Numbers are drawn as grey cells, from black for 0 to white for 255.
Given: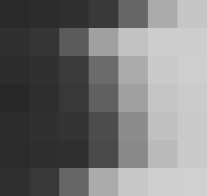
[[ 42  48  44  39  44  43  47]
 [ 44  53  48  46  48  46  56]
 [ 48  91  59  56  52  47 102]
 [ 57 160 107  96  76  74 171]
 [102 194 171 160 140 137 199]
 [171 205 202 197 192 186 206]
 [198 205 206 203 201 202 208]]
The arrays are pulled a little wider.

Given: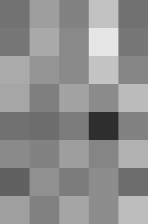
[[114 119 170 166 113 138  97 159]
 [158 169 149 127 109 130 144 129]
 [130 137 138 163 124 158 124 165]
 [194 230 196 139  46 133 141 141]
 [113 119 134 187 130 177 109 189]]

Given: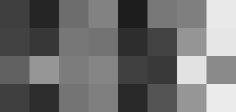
[[ 63  66  97  63]
 [ 37  55 150  45]
 [109 119 124 116]
 [130 115 133 127]
 [ 29  45  64  41]
 [120  67  57  84]
 [127 149 226 150]
 [233 230 138 235]]

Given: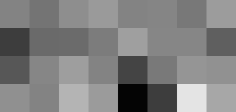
[[131  61  87 144]
 [116 106 134 131]
 [142 107 158 180]
 [154 124 131 155]
 [131 159  68   4]
 [133 134 121  61]
 [120 134 149 228]
 [156  95 145 167]]

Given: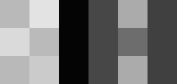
[[185 218 185]
 [227 186 203]
 [  4   4   4]
 [ 71  71  71]
 [171 109 171]
 [ 64  64  64]]

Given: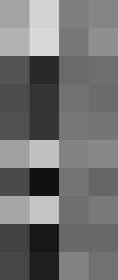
[[163 178  84  76  81 160  74 166  65  70]
 [211 215  41  52  53 192  17 196  23  31]
 [126 119 105 114 119 131 116 112 104 131]
 [132 143 110 107 117 136 102 121 104 113]]

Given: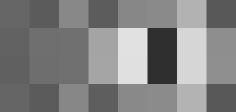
[[102  98  96 101]
 [ 91 111 110  91]
 [136 112 112 135]
 [ 92 164 165  94]
 [135 225 224 137]
 [138  47  47 139]
 [178 214 214 179]
 [ 88 142 143  88]]

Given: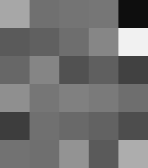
[[167  90 103 143  61 114]
 [112  96 133 118 112 111]
 [116 110  81 128 105 147]
 [118 134  95 122  98  90]
 [ 14 241  65 110  77 173]]
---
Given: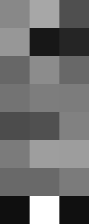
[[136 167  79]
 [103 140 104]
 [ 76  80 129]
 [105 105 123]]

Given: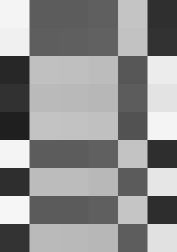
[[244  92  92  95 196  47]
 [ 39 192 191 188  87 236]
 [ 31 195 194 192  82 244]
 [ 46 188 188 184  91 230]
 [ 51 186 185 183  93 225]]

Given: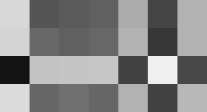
[[216  85  91  96 171  69 178]
 [ 19 195 197 198  65 239  72]]

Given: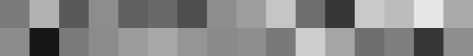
[[122 178  89 141  96 105  78 141 157 197 110  54 202 188 230 170]]

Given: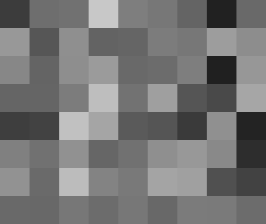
[[ 60 110 113 200 126 119 100  33 105]
 [135 100 142 155 105 108 126  32 151]
 [ 62  66 193 165  90  85  58 144  35]
 [146 106 188 131 121 164 160  80  66]]

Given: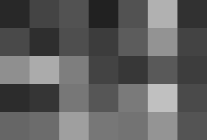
[[ 40  68  82  33  82 177  49]
 [143 171 126  67  55  89  61]
 [102 108 159 119 115 148  84]]

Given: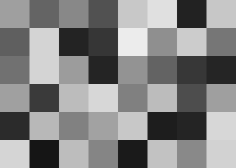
[[159 100 136  81 200 224  34 199]
 [113 212 156  36 147  99  55  37]
 [ 43 184 129 162 200  29  36 215]]
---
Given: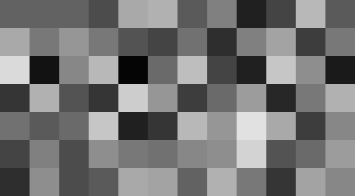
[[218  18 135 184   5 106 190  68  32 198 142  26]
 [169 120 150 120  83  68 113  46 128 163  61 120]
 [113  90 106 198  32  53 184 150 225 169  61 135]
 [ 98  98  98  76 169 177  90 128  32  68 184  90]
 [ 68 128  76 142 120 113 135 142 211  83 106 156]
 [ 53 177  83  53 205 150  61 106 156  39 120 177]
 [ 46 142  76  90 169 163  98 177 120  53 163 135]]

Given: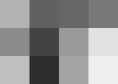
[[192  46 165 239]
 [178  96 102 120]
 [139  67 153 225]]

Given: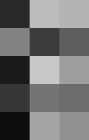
[[131  60  93]
 [ 54 116 108]
 [ 40 188 180]
 [ 26 200 158]
 [ 14 165 145]]

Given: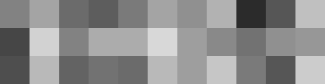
[[130 164 107  93 122 164 144 178  43  86 192]
 [ 78 185  99 114 107 185 158 198 122  86 204]
 [ 70 210 130 172 172 216 158 137 114 144 151]]

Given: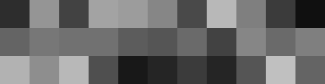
[[178 142 184  79  24  37  59  37  85 192 100]
 [100 119 113 113  92  85 106  66 134 106 127]
 [ 45 149  66 163 156 134  73 184 127  59  16]]

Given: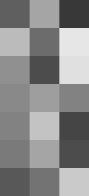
[[187 108 230]
 [144  76 224]
 [137 158 130]
 [130 195  69]
 [122 165  76]
 [ 95 165  56]
 [ 88 115 202]]
